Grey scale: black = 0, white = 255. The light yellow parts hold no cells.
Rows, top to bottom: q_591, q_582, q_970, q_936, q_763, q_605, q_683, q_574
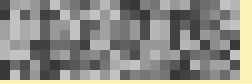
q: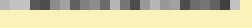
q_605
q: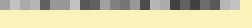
q_970
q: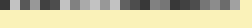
q_582
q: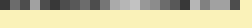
q_683
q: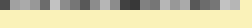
q_591

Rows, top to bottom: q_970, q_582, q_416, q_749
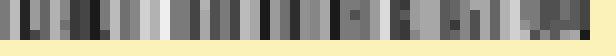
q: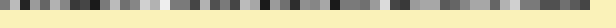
q_970
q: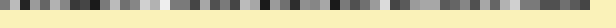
q_582

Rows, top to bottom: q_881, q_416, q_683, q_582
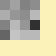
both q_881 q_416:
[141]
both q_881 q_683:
[130]
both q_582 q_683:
[185]
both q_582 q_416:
[185]
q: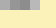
q_416
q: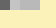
q_582

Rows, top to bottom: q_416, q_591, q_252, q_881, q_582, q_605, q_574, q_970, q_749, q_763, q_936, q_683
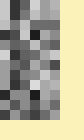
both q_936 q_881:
[139]
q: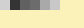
q_605
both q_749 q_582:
[97]
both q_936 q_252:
[108]
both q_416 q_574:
[158]
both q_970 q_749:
[158]
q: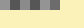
q_936

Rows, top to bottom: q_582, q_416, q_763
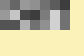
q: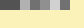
q_763
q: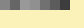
q_582
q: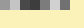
q_416

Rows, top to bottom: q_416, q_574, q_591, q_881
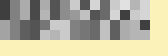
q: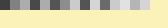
q_416

